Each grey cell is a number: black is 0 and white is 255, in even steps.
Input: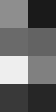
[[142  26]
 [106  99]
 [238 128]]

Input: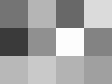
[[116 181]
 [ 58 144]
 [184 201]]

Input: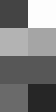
[[ 68 253]
 [179 165]
 [ 87  87]]

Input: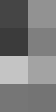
[[ 69 146]
 [ 59 127]
 [196 163]]

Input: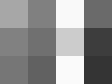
[[167 128]
 [129 112]
 [118  97]]

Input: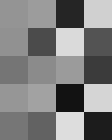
[[148 156]
 [145  75]
 [117 139]]

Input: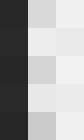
[[ 40 217]
 [ 42 237]
 [ 39 212]]

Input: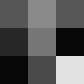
[[ 86 137]
 [ 39 118]
 [  7  74]]

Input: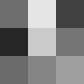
[[110 229]
 [ 39 202]
 [107 133]]
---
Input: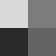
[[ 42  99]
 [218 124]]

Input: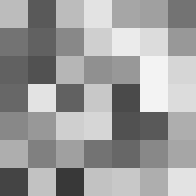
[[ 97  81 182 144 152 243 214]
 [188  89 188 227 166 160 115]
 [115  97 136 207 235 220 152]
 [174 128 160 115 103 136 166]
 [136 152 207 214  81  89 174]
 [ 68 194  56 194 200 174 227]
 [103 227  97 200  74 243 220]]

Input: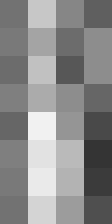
[[121 164 108 141]
 [127 171 141 102]
 [108 193  87 141]
 [114 199 134  95]
 [114 212 156  79]
 [127 226 186  52]
 [121 234 179  59]
 [102 241 149  73]]

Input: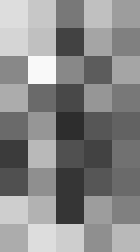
[[172 106  72 150 120]
 [ 80 143  53  86 106]
 [106 150  45  86  98]
 [206 178  53 157 128]
 [ 59 185  80  66 113]
 [213 192  66 165 128]
 [221 199 120 192 157]
 [172 221 206 143 185]
 [136 249 136  92 165]]

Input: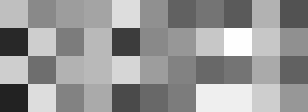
[[206 110 178 185 214 157 130 104 116 170  97]
 [191 137 157 164 221 144  97 116  90 178  82]
 [ 40 206 124 185  60 137 151 199 254 199 144]
 [ 34 221 130 170  74 104 124 239 239 206 151]]

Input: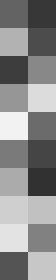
[[171  49]
 [ 99  55]
 [122  69]
 [178  76]
 [242 107]
 [227 129]
 [ 61 136]
 [207 193]
 [ 84 199]
 [150 220]]

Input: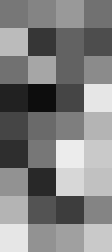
[[ 33  13  69 230]
 [146  40 215 193]
 [187  54  98  77]
 [180  83  61 132]
 [ 69 106 126 180]
 [ 46 119 236 201]
 [119 132 153 113]
 [230 146 160 201]
 [113 166  98 139]]
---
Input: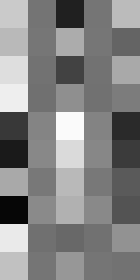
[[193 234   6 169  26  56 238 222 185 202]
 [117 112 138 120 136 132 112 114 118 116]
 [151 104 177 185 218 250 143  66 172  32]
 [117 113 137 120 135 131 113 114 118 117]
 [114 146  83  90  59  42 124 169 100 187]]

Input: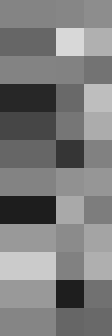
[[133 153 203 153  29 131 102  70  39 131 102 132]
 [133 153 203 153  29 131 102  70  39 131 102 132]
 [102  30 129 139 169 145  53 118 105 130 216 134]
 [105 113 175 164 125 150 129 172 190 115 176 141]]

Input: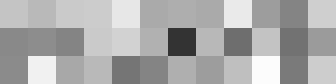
[[139 137 196]
 [241 141 185]
 [168 132 202]
 [185 202 204]
 [117 210 231]
 [132 177 170]
 [175  51 174]
 [157 184 170]
 [191 110 234]
 [252 195 157]
 [122 114 132]
 [205 155 207]]

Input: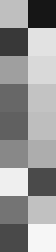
[[ 73 116 239 136  96 103 159  56 191]
 [246 193  74 173 190 195 217 226  22]]

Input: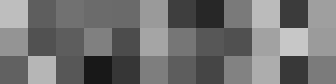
[[ 97 148 190]
 [182  81  94]
 [ 87  93 113]
 [ 24 128 107]
 [ 54  76 106]
 [126 165 154]
 [ 93 118  62]
 [ 69  87  39]
 [130  80 122]
 [173 162 187]
 [ 56 199  59]
 [123 155 159]]

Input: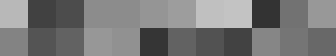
[[131 184]
 [ 84  65]
 [ 98  76]
 [151 140]
 [145 140]
 [ 53 149]
 [ 98 157]
 [ 82 192]
 [ 66 195]
 [134  51]
 [117 114]
 [104 152]]
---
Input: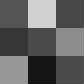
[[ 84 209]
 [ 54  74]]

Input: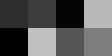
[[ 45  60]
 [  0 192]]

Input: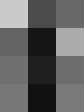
[[202  75]
 [ 99  21]]

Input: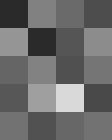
[[ 42 129]
 [149  42]]

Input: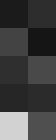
[[27 45]
 [67 21]]

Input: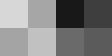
[[215 166]
 [164 193]]

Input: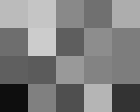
[[187 197]
 [110 204]]

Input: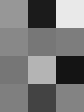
[[151  27]
 [136 119]]
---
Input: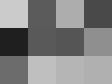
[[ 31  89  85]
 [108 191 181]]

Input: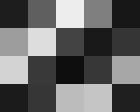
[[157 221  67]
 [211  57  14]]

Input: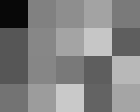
[[ 86 135 164]
 [ 86 134 121]]

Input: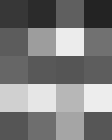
[[ 92 157 236]
 [102  88  85]]

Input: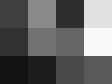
[[ 49 114 101]
 [ 18  29  73]]

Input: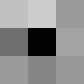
[[111   3 164]
 [155 133 151]]

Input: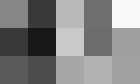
[[ 56  24 201]
 [ 89  76 167]]

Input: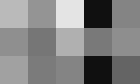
[[143 118 176]
 [161 123 132]]

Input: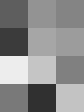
[[ 59 166 156]
 [237 197 128]]
